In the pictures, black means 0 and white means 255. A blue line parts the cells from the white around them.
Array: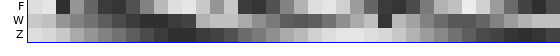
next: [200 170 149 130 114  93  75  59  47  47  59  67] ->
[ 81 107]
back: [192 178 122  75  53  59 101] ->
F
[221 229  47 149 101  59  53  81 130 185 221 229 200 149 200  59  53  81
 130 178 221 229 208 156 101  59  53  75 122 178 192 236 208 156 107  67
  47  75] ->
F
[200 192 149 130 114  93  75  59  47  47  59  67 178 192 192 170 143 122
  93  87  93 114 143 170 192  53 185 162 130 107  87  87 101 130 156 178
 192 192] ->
W
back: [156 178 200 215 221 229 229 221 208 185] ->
Z
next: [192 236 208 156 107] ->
[67 47]

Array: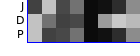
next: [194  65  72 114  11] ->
[17 45]
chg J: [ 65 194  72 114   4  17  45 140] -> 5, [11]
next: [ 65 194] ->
[ 72 114]
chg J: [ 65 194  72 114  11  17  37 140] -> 7, [45]
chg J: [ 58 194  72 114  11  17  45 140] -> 1, [65]

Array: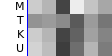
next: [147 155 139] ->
[ 90 155]
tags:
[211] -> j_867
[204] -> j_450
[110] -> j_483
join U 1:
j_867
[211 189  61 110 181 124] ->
U
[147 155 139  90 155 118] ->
T
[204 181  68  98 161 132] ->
K

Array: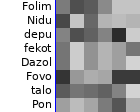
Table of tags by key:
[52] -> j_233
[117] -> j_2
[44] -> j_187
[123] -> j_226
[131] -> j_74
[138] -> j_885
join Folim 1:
j_226
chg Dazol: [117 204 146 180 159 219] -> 6, [211]

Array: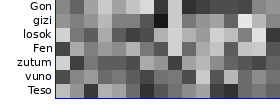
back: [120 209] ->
losok
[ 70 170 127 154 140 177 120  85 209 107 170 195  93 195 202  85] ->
Fen
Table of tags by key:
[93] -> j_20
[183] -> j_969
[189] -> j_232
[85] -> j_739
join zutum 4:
j_20
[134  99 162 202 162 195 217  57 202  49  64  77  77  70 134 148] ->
Gon
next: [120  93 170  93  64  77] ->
[177 209]
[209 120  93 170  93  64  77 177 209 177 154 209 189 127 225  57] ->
losok

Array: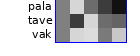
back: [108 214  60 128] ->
tave
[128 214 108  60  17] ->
pala

